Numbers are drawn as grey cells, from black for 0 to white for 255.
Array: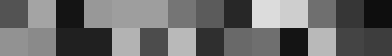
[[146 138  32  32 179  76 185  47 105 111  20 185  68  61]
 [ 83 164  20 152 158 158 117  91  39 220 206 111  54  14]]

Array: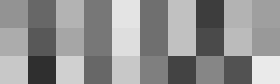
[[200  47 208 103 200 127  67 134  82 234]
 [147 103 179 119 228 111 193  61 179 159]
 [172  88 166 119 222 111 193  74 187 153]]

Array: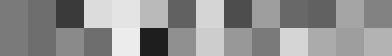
[[122 110 138 110 236  30 144 205 152 122 213 171 158 179]
 [122 110  58 220 228 186  97 213  77 158 104  97 165 130]]

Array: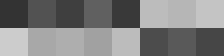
[[204 168 174 161 188  76  89  70]
 [ 51  82  63  96  57 188 182 196]]

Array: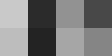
[[189  35 166 133]
 [201  43 146  72]]

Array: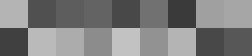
[[ 64 186 172 140 194 146 180  72  87]
 [180  80  93  99  72 113  58 160 166]]

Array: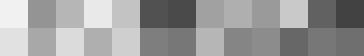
[[225 168 219 175 207 126 119 182 133 140 103 119 111]
 [241 148 182 233 195  81  74 161 175 154 201  97  66]]
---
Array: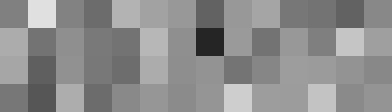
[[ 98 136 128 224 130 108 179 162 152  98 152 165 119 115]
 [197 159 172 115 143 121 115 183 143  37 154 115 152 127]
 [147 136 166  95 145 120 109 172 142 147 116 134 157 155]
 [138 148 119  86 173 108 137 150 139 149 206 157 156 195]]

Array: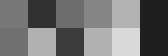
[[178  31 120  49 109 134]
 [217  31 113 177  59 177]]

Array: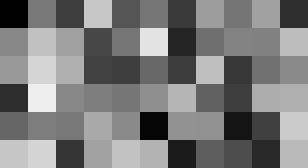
[[161  47   1 120  62 199  85 118  58 157 117]
 [129 189 135 193 161  71 118 227  37 111 130]
 [113 138 153 213 175  65  62 104  60 191  55]
 [173 175  45 238 136 126 118 143 181  97  62]
 [ 64 203 102 125 120 169 138   6 146 145  20]
 [ 41 185 198 212  53 162 194 179  27  94  77]]

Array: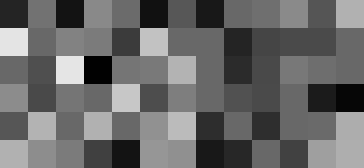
[[ 85 177  36 114  19 137 107  17  87  24 104 111 138]
 [ 74 104 228 104 130 123  59 194 104 104  36  69  74]
 [110 104 104  79 229   1 117 121 179 104  43  73 120]
 [ 27   6 140  73 117 104 199  77 126 104  81  74 104]
 [106 173  86 179 104 177 104 145 187  45 104  46 104]
 [159 174 177 141 123  64  19 150 144  24  39 104  65]]

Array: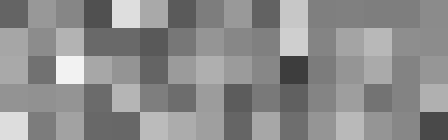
[[126 139 100 152 134  80 222 169  90 125 153  98 199 127 128 126]
 [142 140 166 140 179 105 105  89 119 149 135 128 207 132 164 184]
 [131 150 169 113 242 167 148 100 155 175 155 135  61 124 149 170]
 [131 176 147 145 148 107 181 126 109 156  92 121  96 132 158 115]
 [135  73 221 124 162 104 103 187 172 159 101 167 110 149 185 149]]

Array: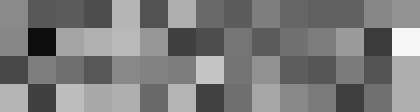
[[135 147 138  88  91  77 181  82 175 105  92 126 102  96  97]
 [ 59 247 135  14 164 177 185 151  64  77 117  91 113 124 155]
 [ 84 174  72 126 111  87 136 130 124 197 116 145  93  86 123]
 [112 175 180  64 190 169 175 106 180  65 111 166 136 122  63]]

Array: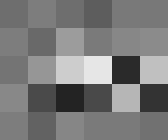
[[121 120 110 125 110  93]
 [135 139 125 105 156 122]
 [ 42 192 116 150 205 230]
 [182  51 136  74  35  73]
 [122 113 125  98 134 122]]

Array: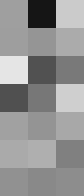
[[ 21 203 159]
 [149 171 158]
 [ 81 121 229]
 [119 207  80]
 [148 168 161]
 [175 128 170]
 [137 141 145]]
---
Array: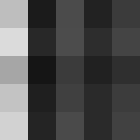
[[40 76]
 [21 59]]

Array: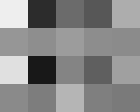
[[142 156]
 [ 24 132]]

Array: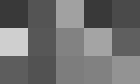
[[ 87 130]
 [ 82 125]]

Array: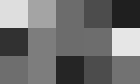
[[125 108]
 [125  37]]

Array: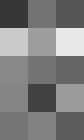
[[158 232]
 [115 102]]

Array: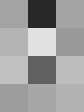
[[225 153]
 [ 96 189]]

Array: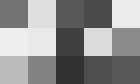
[[233  64]
 [130  50]]

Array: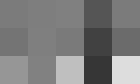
[[127 122]
 [129 191]]

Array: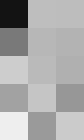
[[183 179]
 [186 176]]
